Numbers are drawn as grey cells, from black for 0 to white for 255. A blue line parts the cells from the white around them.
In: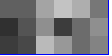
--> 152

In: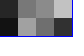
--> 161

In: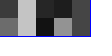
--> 18

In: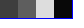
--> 94

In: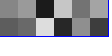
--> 39

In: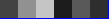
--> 28

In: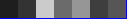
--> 150

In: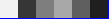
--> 168

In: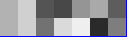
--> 239

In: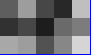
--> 82
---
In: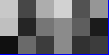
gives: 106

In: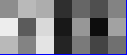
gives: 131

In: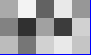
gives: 118

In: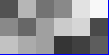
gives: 171

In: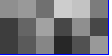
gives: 90

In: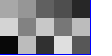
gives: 188

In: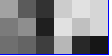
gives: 100

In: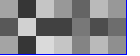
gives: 54

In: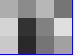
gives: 41
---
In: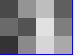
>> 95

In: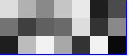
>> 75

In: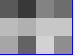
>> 109

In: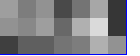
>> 54

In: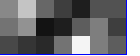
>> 82

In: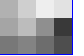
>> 226

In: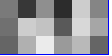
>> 133

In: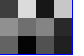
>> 199

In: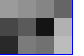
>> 101

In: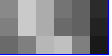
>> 43
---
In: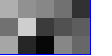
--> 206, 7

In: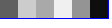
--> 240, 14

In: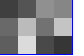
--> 219, 54

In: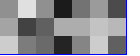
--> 224, 27

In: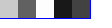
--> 253, 24

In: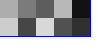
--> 216, 18

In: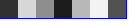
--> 243, 28

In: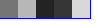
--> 216, 35
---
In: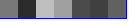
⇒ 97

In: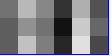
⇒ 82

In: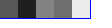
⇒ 236

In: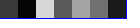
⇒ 26

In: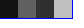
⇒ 192

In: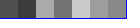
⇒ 137
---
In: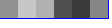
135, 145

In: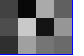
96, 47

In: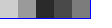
124, 206

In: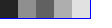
225, 36

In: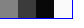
250, 130

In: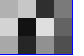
122, 168

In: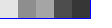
54, 229

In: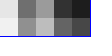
29, 241

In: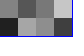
198, 32

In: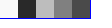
74, 249
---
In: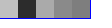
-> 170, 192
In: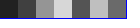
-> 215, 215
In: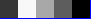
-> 168, 248
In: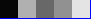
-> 104, 228
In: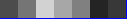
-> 167, 210
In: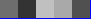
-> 192, 192
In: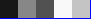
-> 81, 249
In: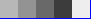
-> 105, 238
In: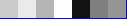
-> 254, 254
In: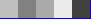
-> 170, 235
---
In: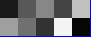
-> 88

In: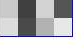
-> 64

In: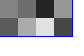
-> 110

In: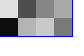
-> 78

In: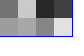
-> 202

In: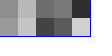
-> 184

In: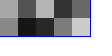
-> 83
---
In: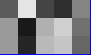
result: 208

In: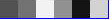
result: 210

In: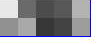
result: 179

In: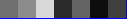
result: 140

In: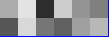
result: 216

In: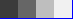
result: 190
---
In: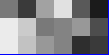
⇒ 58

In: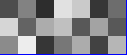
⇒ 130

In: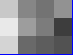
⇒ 134

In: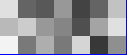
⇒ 100

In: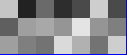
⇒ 34

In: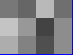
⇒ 102

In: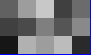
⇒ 157

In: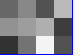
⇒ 136
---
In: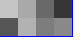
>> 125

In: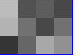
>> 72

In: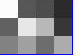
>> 184

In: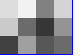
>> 54

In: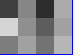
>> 93

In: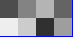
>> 48

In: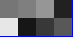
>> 56
